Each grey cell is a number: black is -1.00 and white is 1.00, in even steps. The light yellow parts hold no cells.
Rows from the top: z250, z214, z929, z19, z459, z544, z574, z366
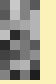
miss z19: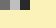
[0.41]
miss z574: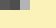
[0.32]
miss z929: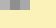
[0.22]
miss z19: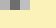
[-0.68]
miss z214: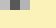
[0.02]
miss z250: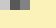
[-0.22]

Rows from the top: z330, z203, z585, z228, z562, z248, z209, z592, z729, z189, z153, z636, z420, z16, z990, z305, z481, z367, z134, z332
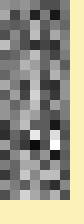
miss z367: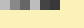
[0.56]
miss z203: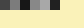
[-0.11]
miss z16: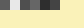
[0.73]

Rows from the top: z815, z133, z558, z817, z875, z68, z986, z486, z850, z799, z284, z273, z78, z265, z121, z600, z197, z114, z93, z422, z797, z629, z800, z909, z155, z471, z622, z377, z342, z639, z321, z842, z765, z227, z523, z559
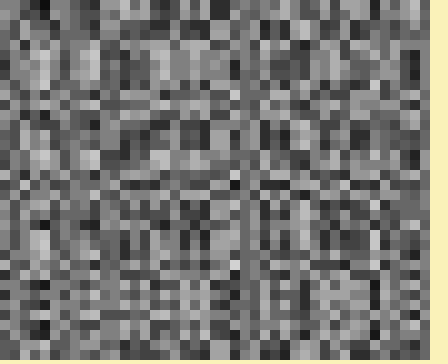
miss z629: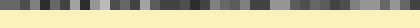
[0.10]
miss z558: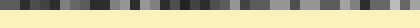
[-0.56]
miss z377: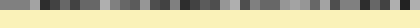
[-0.10]

